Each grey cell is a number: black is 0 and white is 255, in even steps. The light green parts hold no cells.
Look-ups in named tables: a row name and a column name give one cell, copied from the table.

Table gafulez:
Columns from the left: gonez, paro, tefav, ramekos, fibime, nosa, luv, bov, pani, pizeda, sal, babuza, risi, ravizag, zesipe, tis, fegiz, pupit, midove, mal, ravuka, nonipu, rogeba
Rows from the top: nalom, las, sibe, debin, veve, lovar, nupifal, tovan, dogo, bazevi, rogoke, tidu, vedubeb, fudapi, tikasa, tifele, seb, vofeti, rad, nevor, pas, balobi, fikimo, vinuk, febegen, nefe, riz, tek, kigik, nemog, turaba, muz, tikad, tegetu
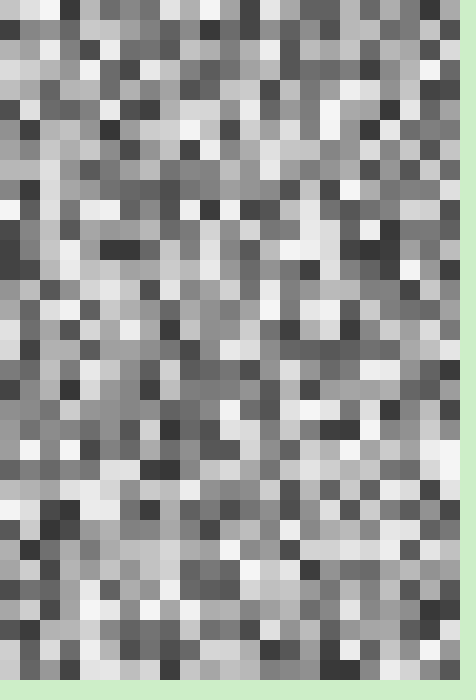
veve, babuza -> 196
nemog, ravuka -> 86
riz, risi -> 189
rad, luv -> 141
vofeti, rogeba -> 229
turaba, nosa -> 231
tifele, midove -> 203
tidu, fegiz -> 220
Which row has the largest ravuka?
fudapi

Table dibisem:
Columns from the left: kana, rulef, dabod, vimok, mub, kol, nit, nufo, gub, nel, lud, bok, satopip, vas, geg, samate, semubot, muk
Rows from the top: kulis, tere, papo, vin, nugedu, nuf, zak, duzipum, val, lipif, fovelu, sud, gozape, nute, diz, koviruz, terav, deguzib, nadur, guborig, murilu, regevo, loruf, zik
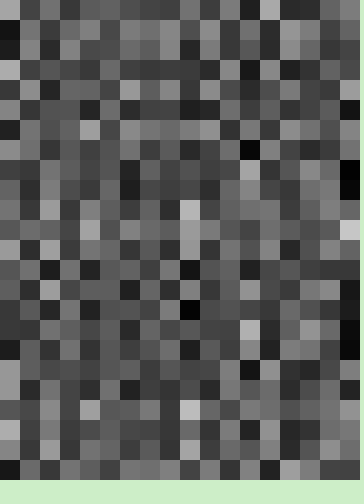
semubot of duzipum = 59
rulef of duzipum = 111
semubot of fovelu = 126
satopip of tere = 112
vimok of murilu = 68
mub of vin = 57
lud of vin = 43
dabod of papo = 42
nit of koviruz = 83
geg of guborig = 44
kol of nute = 88
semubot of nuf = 91
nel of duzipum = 41
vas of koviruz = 56
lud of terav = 67
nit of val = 36
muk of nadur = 126
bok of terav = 66
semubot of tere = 65

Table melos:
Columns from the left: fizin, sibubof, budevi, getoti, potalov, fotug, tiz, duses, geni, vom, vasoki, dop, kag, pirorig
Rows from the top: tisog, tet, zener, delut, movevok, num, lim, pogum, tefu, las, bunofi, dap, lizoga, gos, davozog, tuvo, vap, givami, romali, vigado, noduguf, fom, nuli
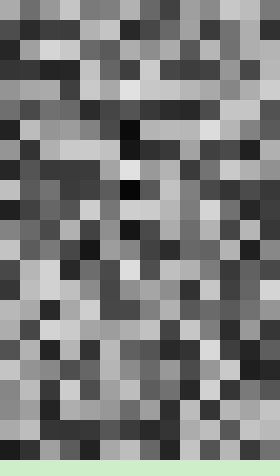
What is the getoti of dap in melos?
177
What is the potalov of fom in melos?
55
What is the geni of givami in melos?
41
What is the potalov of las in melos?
64
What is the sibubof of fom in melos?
189
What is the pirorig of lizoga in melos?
136
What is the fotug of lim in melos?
74
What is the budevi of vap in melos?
211
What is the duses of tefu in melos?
153
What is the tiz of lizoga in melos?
133
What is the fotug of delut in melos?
101
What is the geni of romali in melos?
152
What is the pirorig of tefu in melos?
145
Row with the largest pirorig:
davozog

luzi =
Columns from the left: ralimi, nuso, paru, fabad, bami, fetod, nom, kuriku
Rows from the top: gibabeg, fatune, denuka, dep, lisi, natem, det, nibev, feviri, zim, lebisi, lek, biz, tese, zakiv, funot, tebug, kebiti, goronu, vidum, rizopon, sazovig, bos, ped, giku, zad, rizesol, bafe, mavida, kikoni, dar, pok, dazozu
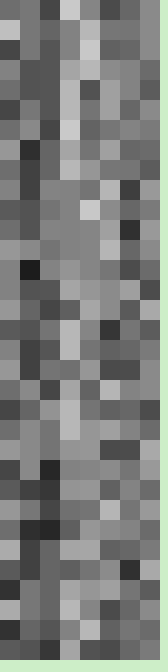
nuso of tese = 28
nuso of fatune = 119
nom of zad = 117
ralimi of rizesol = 110
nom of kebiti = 103
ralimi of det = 110
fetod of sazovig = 160
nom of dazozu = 103
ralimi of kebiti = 130
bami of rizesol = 150
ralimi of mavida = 90
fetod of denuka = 97
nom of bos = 76
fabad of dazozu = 165
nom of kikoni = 117
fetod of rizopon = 97
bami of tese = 133

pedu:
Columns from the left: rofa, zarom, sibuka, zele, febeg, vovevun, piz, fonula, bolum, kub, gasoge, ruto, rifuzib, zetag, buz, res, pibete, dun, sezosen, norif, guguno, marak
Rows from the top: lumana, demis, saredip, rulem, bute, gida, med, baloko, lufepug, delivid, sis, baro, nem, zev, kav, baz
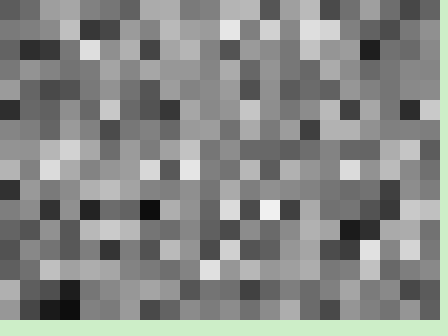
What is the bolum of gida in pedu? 55
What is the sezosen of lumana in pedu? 159
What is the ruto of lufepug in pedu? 115
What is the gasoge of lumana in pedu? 128
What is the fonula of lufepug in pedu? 215
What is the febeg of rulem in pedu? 123
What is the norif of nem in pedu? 133
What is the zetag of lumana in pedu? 85
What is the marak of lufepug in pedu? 112
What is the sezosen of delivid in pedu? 114
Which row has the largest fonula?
lufepug

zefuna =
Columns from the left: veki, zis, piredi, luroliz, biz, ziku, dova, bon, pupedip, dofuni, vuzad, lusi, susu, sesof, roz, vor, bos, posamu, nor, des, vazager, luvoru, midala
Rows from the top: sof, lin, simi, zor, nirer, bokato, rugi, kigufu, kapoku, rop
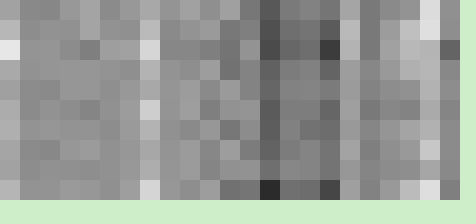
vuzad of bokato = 127
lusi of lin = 120
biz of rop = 151
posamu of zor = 157
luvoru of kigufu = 199
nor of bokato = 121
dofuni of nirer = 156
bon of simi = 214
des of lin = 156
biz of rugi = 147
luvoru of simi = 180
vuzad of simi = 127
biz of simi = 127
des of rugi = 149
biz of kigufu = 155
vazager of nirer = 145
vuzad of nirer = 138
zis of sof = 137
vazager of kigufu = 153

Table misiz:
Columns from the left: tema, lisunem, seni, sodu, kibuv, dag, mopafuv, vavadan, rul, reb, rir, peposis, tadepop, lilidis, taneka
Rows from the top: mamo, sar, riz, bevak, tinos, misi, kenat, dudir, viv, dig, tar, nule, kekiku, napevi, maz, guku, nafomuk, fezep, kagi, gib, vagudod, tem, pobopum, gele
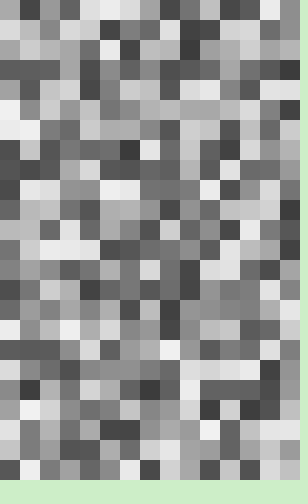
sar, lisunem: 188
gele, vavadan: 73
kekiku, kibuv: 227
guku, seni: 130
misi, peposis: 187
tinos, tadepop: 87
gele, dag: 138
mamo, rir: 192
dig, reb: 123
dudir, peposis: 66
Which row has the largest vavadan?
dudir

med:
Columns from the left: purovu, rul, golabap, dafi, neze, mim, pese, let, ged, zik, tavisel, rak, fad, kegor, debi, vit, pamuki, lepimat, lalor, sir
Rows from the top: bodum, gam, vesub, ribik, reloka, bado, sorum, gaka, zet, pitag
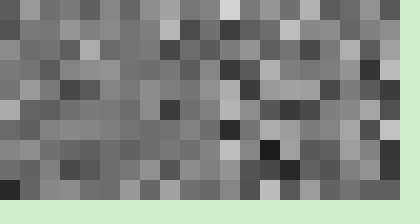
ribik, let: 111
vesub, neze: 171
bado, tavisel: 128
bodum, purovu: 92
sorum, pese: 116
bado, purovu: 170
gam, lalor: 128
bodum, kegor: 149
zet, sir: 57
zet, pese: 119

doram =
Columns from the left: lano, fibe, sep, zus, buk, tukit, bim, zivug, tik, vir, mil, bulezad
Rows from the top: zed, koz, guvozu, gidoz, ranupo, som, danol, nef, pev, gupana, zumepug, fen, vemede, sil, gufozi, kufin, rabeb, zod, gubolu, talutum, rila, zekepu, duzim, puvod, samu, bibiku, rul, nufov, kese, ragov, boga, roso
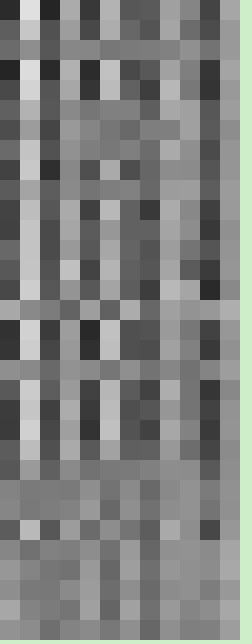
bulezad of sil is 150
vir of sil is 91
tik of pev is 140
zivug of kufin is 103
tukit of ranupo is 187
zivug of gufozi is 61
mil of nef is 75
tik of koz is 165
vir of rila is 116
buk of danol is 133
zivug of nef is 108
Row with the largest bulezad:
kufin

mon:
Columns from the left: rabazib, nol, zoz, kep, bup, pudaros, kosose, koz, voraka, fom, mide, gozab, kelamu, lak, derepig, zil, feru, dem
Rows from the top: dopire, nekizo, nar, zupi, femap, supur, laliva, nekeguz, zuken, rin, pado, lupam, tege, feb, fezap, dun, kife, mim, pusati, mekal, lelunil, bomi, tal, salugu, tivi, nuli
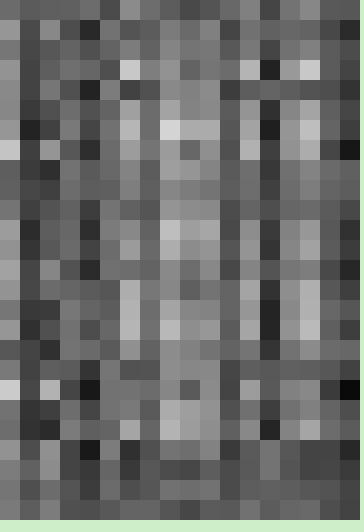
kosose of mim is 144
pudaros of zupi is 79
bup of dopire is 108
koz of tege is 105
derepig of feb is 118
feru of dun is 103
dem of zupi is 68
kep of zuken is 114
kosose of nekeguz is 156
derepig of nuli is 102

